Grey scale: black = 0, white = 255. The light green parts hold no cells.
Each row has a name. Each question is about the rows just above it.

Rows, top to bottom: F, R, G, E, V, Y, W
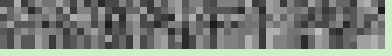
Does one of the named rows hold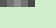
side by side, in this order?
no
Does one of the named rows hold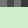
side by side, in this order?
no
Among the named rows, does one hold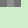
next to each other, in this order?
yes
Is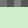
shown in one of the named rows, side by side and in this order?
no
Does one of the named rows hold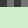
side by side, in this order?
no

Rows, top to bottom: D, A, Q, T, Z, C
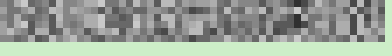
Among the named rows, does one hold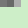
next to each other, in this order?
yes
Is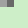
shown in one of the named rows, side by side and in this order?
yes

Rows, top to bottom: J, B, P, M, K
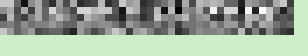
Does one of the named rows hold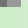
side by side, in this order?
yes
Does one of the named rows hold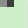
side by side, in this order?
no
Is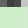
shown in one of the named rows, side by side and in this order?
no
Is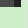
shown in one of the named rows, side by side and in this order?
yes
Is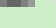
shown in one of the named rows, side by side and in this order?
no
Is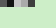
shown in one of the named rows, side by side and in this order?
yes

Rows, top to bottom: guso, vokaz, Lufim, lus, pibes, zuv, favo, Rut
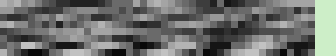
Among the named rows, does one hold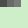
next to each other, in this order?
yes
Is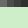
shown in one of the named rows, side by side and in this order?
yes
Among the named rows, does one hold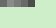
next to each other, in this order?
no
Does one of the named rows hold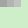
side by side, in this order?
yes
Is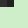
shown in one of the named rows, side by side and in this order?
yes
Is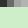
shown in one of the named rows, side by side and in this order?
yes
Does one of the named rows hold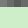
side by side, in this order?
yes

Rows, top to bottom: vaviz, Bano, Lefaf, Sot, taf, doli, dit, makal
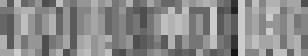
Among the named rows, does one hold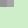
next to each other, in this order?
yes
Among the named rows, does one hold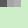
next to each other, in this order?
yes
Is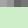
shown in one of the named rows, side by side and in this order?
yes
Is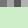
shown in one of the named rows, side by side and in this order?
no

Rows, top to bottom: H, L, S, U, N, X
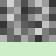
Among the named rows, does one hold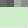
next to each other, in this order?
no
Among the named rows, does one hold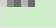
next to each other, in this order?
no
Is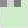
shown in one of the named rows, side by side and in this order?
yes
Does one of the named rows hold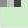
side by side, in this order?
no

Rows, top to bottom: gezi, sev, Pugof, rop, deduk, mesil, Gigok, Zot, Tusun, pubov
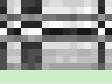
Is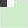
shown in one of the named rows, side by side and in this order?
no
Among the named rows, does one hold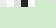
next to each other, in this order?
yes
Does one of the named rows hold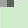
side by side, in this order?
yes
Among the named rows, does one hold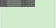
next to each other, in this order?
no

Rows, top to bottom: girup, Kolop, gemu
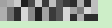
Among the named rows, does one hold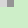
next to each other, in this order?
no
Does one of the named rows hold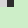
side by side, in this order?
yes
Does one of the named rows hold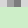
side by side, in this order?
yes
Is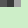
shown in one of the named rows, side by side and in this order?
no

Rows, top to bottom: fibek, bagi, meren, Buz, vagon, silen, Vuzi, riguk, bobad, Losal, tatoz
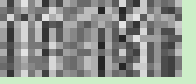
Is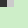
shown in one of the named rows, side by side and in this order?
yes
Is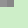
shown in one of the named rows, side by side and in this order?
yes
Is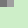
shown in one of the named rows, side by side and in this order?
yes
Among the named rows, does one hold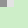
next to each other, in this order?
yes
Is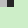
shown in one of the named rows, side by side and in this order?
yes
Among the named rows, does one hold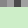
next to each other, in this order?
yes
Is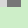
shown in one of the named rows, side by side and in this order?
no

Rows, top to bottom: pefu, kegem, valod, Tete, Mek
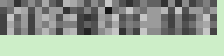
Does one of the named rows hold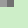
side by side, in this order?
yes
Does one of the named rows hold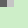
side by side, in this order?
yes
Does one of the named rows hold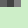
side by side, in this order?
yes
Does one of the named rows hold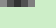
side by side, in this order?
no
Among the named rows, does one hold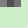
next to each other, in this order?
yes
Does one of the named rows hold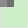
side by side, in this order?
yes

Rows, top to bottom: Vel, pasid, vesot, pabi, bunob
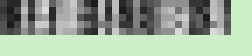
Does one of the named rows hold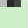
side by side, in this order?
yes
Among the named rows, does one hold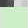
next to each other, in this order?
yes
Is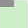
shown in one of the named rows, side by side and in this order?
yes
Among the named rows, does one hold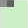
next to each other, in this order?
yes
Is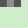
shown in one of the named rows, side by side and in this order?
no
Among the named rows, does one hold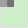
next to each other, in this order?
no

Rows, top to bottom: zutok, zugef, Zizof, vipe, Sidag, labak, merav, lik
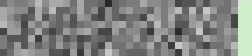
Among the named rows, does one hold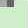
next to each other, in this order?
yes
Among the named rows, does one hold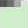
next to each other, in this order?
yes

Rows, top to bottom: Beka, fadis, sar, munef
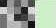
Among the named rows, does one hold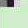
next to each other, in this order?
yes
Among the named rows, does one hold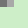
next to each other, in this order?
no
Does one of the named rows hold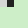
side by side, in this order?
no
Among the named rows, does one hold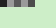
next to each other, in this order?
yes

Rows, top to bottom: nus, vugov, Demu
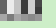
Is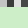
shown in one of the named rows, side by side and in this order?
no
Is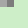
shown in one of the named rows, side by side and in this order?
yes

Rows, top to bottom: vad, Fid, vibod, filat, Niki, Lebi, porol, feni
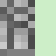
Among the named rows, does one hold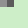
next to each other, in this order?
no
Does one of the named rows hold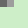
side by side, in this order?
yes
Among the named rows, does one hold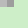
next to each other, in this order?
no
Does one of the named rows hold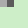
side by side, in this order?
yes
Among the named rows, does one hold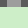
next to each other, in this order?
yes
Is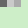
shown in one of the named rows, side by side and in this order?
no
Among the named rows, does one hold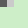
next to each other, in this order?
yes

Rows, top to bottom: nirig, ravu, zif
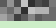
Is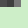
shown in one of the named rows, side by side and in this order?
yes
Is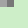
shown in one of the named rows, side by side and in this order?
no
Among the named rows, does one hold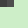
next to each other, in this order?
no
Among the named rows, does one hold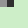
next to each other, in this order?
yes
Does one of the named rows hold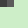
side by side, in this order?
yes
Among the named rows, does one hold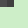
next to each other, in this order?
yes

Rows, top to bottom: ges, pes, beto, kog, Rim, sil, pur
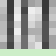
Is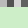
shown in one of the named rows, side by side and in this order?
yes
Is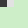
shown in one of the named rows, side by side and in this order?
yes
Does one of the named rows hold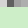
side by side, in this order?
yes
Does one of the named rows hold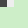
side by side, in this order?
yes
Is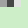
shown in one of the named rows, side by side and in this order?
no

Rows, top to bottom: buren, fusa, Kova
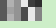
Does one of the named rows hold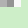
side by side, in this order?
no
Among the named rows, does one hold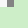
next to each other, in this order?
no
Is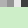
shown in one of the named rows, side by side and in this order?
yes

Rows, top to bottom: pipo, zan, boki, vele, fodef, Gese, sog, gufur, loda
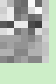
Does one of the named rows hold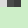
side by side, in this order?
no
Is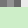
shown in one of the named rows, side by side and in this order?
no
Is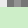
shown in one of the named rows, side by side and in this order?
no
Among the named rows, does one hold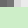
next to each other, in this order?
no
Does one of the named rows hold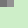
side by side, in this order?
yes
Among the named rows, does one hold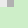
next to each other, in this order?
no
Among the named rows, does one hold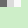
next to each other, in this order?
no

